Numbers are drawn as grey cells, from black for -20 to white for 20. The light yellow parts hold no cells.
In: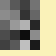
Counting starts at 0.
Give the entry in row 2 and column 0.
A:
-4
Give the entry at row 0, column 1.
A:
-6
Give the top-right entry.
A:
-2
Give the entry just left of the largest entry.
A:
-6
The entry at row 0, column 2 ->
-10
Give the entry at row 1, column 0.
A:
2

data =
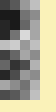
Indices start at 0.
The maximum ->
14
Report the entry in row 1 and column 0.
-16
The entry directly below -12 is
-8
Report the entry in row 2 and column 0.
-14
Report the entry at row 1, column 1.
-16
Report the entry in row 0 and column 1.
-6
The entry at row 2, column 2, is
-4
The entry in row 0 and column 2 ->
4
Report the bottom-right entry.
10
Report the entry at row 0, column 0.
-10
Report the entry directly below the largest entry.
4
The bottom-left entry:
-8

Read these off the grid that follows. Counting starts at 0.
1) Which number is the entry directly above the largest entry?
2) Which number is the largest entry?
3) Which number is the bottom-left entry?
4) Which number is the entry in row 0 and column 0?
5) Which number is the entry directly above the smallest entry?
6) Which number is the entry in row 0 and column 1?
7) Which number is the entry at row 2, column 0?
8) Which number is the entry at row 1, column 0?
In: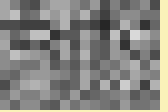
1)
0
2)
14
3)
2
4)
6
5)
-10
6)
0
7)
-8
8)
6

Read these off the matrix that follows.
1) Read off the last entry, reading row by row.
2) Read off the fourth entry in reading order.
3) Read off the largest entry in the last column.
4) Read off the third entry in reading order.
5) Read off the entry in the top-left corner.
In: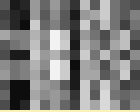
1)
0
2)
4
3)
2
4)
-14
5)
-6

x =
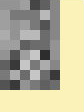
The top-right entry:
1
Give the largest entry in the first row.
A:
5
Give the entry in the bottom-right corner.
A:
-3
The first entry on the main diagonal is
3
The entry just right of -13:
3
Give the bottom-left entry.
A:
-7
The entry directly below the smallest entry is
7
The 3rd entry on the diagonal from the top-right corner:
-1
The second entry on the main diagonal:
-1
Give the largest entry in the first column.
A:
7
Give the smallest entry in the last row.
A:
-11

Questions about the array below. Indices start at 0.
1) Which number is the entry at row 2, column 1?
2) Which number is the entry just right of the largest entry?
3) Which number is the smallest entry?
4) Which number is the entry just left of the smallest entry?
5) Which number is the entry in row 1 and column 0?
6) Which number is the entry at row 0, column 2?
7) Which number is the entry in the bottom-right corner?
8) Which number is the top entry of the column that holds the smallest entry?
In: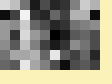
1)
2
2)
-12
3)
-20
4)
-2
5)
-18
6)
-2
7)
-10
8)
-14

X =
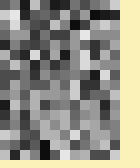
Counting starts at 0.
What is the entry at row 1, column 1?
16
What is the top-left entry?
-6
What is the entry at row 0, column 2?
-16
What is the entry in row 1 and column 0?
12
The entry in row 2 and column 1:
14
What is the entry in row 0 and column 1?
0
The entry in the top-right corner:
12
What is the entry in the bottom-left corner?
10
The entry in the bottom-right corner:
12
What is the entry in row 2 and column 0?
0

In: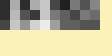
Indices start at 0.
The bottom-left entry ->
-9
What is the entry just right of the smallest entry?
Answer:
-1
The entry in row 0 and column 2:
-13
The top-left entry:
-13
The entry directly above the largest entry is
11
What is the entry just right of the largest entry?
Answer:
5
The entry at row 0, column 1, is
7
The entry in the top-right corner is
1
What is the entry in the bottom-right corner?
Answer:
-7

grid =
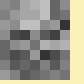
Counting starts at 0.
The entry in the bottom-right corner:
-2
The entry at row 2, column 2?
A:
10
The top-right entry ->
2
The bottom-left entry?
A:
4
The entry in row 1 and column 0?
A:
0
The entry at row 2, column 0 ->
4
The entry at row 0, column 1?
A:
0
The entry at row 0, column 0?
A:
2
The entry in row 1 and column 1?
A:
4
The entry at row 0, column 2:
6

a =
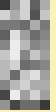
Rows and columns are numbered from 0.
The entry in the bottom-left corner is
3
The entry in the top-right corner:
7
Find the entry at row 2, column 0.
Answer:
-1
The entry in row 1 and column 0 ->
13
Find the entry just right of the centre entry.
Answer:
11
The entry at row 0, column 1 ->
3
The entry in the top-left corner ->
-11
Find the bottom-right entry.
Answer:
-11
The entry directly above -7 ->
-5
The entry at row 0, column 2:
13
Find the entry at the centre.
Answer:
1
